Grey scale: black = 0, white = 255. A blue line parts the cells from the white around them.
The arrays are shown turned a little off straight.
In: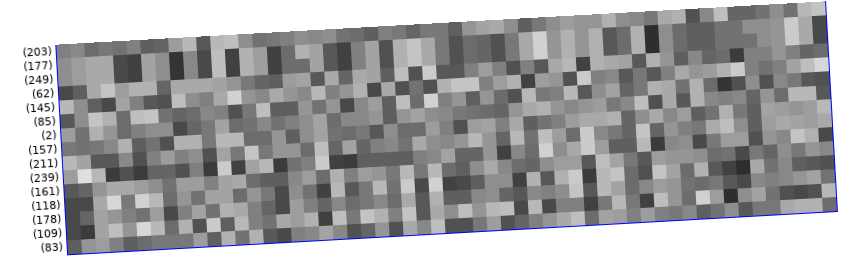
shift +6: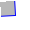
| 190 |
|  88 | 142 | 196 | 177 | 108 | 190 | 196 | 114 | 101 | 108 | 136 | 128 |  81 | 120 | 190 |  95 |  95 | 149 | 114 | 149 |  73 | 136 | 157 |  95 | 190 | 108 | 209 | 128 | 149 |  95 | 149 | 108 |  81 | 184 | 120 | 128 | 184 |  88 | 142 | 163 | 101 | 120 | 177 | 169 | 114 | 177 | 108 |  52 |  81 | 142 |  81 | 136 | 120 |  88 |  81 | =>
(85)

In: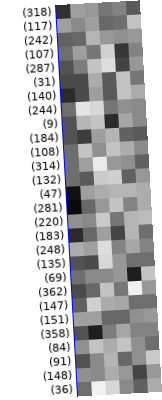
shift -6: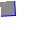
| 132 |
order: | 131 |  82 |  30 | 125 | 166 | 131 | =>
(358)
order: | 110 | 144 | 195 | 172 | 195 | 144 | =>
(84)
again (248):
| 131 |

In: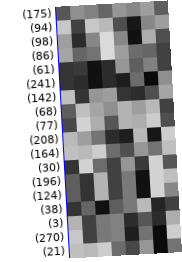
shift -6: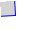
| 205 |
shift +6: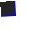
| 43 |
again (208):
| 185 |

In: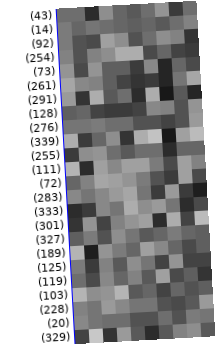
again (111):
| 160 |
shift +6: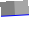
| 136 | 172 |
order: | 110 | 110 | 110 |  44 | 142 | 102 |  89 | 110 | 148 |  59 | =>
(43)

